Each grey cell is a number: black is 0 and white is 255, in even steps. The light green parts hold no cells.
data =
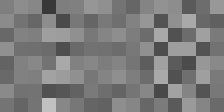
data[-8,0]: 127
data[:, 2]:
[135, 103, 127, 111, 136, 127, 115, 116]
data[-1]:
[116, 101, 116, 193, 135, 119, 101, 98, 142, 134, 103, 123, 90, 154, 133, 106]
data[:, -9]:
[144, 121, 133, 113, 125, 132, 110, 98]
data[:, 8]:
[116, 111, 142, 108, 132, 143, 100, 142]
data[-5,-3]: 158
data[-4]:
[99, 129, 136, 115, 169, 129, 135, 125, 132, 117, 93, 161, 91, 75, 151, 137]
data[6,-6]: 135
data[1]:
[139, 115, 103, 141, 74, 120, 101, 121, 111, 130, 150, 83, 144, 169, 104, 96]
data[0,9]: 102
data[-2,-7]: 117
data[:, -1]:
[152, 96, 122, 114, 137, 122, 120, 106]
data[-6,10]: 108
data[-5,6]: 114
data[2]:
[104, 130, 127, 159, 157, 144, 120, 133, 142, 125, 108, 169, 81, 108, 160, 122]
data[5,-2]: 159
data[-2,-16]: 138
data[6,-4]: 162
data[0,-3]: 90
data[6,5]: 98
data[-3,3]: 162

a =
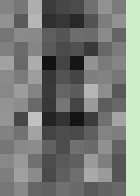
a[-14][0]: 132
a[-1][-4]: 106
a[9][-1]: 127
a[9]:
[130, 114, 163, 68, 77, 74, 95, 131, 127]
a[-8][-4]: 92
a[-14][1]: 119
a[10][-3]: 106
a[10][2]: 140
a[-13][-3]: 83
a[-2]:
[126, 160, 139, 73, 95, 110, 169, 154, 84]
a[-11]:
[128, 107, 134, 90, 75, 80, 57, 103, 123]
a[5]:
[138, 123, 157, 55, 83, 68, 127, 130, 119]
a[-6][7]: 112
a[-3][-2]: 127
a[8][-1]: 164
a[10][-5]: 77
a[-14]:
[132, 119, 174, 60, 70, 75, 112, 145, 123]
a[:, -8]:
[119, 90, 138, 107, 105, 123, 156, 141, 71, 114, 137, 152, 160, 137]
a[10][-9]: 118
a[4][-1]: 133
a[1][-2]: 124
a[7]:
[147, 141, 105, 56, 117, 68, 154, 93, 103]
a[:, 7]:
[145, 124, 138, 103, 122, 130, 142, 93, 112, 131, 144, 127, 154, 99]
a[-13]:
[145, 90, 182, 48, 54, 40, 83, 124, 145]
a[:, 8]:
[123, 145, 100, 123, 133, 119, 88, 103, 164, 127, 99, 85, 84, 104]
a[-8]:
[136, 156, 131, 58, 101, 92, 180, 142, 88]

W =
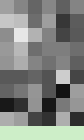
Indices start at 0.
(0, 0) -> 160
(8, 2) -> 67
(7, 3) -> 23
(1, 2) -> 109
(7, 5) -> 150
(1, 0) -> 198
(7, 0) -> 24
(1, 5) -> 92
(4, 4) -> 132
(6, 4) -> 18
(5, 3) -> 83
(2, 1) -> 231
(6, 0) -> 99
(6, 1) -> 118
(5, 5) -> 69
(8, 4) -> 174
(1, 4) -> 55

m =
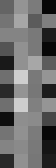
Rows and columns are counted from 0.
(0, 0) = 100
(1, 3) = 127
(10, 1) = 138
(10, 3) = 21
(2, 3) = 28
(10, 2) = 121
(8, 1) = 142
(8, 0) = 14
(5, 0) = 111
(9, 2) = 123
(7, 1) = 206
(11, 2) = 119
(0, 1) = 148
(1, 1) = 166

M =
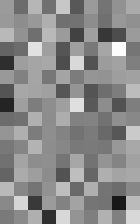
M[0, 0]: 155
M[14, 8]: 24
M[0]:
[155, 108, 182, 112, 199, 88, 154, 116, 146, 170]
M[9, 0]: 149
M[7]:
[36, 159, 125, 142, 159, 223, 89, 141, 82, 126]
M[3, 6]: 120
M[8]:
[108, 112, 176, 141, 173, 129, 131, 114, 144, 136]
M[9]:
[149, 175, 124, 142, 131, 114, 123, 105, 87, 202]
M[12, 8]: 164
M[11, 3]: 143
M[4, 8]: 162
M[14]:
[137, 214, 57, 155, 130, 163, 117, 115, 24, 187]
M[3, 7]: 166
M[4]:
[46, 158, 165, 168, 77, 217, 82, 156, 162, 127]
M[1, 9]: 144
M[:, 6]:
[154, 141, 159, 120, 82, 149, 84, 89, 131, 123, 122, 115, 102, 175, 117, 127]
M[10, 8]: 152
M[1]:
[153, 141, 152, 175, 112, 114, 141, 112, 152, 144]
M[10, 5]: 121
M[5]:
[153, 129, 165, 119, 164, 124, 149, 147, 158, 161]
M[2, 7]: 55
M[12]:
[100, 171, 158, 140, 82, 190, 102, 175, 164, 168]
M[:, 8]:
[146, 152, 77, 252, 162, 158, 125, 82, 144, 87, 152, 132, 164, 108, 24, 128]
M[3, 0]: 100
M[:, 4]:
[199, 112, 155, 85, 77, 164, 86, 159, 173, 131, 135, 117, 82, 190, 130, 216]
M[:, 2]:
[182, 152, 111, 225, 165, 165, 164, 125, 176, 124, 179, 141, 158, 116, 57, 175]
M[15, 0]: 122
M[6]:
[84, 167, 164, 160, 86, 148, 84, 110, 125, 188]
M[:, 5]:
[88, 114, 66, 159, 217, 124, 148, 223, 129, 114, 121, 167, 190, 106, 163, 148]
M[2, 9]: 155

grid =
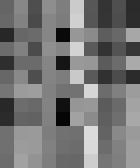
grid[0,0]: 101
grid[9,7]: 99
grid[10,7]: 108
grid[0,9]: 43
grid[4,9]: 170
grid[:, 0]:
[101, 104, 39, 108, 46, 103, 117, 40, 43, 112, 112, 108]
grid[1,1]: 130
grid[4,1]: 107
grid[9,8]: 137
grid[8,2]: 98
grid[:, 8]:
[79, 77, 104, 83, 108, 76, 128, 106, 111, 137, 129, 127]
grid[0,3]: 142
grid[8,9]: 168
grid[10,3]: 129
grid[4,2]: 107
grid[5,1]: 137
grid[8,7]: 95
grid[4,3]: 133
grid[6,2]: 158
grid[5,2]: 78
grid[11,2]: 147
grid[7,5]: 150
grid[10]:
[112, 156, 154, 129, 111, 108, 217, 108, 129, 159]
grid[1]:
[104, 130, 74, 134, 124, 208, 86, 53, 77, 44]
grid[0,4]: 126
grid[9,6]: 219
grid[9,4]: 113
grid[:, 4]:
[126, 124, 9, 133, 21, 125, 114, 16, 5, 113, 111, 104]
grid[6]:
[117, 155, 158, 129, 114, 114, 214, 108, 128, 156]
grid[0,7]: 52

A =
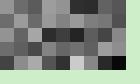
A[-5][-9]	149
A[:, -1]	[86, 80, 136, 142, 8]
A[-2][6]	96
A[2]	[147, 100, 166, 45, 62, 36, 93, 69, 136]
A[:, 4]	[147, 130, 62, 102, 49]
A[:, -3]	[44, 126, 93, 96, 135]
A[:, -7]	[91, 106, 166, 73, 170]
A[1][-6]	152
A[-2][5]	113
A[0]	[149, 108, 91, 157, 147, 47, 44, 98, 86]
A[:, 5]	[47, 153, 36, 113, 203]
